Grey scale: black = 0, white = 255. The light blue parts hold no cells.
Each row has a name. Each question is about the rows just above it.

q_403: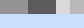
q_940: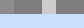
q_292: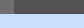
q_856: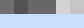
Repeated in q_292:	[83]
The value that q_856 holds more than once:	[104]
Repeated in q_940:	[125]
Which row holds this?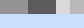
q_403
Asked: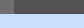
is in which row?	q_292
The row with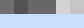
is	q_856
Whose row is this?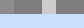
q_940

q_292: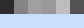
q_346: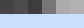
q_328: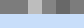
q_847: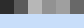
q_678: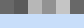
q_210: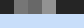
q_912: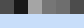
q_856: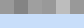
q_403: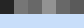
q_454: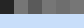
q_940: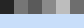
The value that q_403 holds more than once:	[104]
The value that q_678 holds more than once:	[104]
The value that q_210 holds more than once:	[37]
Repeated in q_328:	[124]
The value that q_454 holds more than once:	[118]
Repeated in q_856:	[153]
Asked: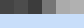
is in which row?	q_346

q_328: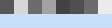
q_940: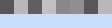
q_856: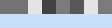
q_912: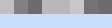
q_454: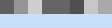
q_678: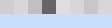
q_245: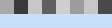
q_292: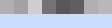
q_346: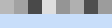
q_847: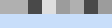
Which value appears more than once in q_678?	[215]
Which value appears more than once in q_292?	[176]
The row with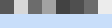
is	q_328

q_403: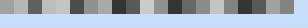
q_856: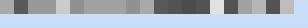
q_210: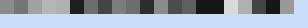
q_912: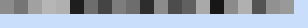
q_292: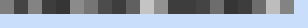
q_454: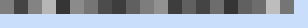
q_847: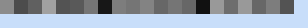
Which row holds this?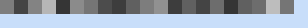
q_454
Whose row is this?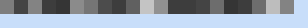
q_292
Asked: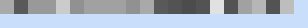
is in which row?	q_856
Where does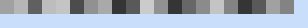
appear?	q_403
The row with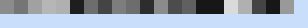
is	q_210

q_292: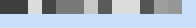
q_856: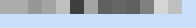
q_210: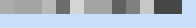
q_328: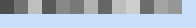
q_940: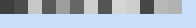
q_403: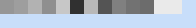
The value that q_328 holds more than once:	[191]
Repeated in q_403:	[234]

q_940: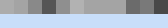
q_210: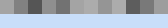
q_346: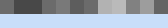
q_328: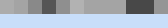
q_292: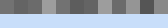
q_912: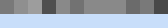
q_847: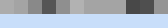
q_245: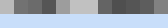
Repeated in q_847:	[164]
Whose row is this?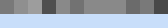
q_912
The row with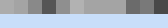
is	q_940

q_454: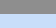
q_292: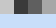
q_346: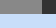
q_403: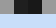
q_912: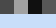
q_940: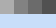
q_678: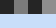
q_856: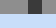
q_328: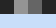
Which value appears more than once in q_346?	[136]
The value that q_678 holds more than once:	[37]
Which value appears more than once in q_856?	[142]
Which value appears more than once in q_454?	[142]
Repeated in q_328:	[37]

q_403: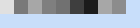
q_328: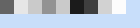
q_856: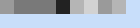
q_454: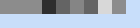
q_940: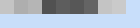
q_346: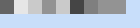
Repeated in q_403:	[167]
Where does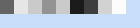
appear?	q_328
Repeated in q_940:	[196]
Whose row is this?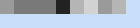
q_856
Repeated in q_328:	[202]

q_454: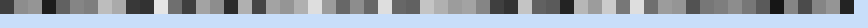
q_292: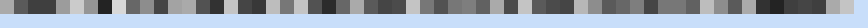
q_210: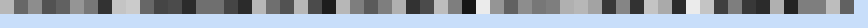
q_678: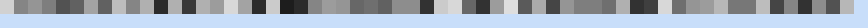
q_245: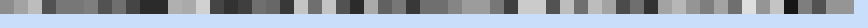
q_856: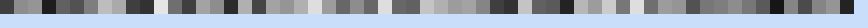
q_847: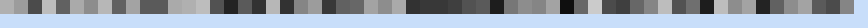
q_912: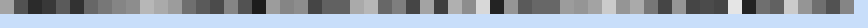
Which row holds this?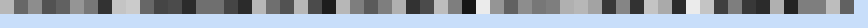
q_210
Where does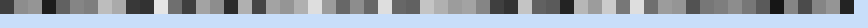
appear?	q_454
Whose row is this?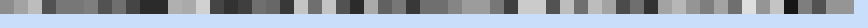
q_245
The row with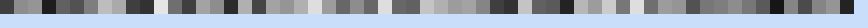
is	q_856
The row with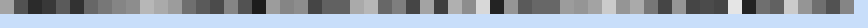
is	q_912

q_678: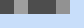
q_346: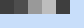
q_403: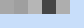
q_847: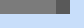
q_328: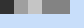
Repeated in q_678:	[77]
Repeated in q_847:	[123]
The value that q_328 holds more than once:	[131]
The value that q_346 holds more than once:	[62]
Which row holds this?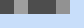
q_678

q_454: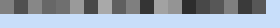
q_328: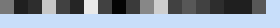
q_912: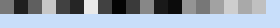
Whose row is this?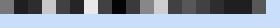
q_328
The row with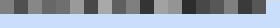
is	q_454

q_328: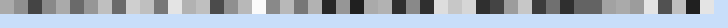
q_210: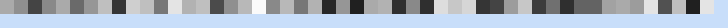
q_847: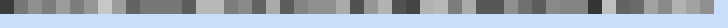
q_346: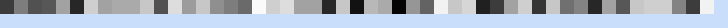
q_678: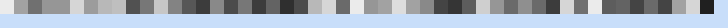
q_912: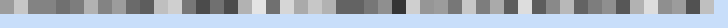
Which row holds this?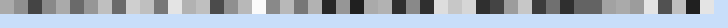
q_328
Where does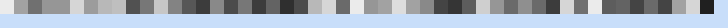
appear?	q_678
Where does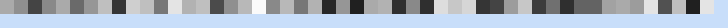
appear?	q_210
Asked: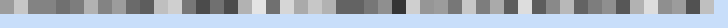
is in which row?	q_912

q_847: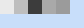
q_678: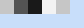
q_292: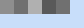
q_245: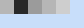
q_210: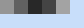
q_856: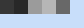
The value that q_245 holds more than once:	[182]
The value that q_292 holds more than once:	[112]

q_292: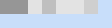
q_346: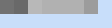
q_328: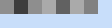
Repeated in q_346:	[177]
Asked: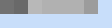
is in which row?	q_346
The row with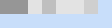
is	q_292
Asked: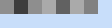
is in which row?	q_328

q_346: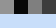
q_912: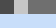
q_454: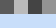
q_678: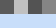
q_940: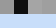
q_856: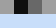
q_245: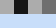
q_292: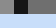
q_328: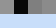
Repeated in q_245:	[172]
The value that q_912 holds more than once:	[111]
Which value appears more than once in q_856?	[159]
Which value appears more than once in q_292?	[111]

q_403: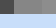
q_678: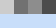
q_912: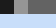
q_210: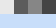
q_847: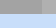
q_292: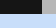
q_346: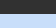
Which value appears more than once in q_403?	[134]
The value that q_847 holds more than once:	[163]
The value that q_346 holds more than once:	[49]
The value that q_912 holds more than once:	[99]
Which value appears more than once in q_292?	[21]

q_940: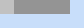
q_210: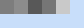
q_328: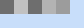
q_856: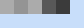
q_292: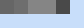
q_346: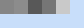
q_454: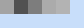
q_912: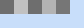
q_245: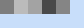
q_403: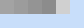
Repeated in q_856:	[171]
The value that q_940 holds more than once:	[148]
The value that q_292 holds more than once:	[133]

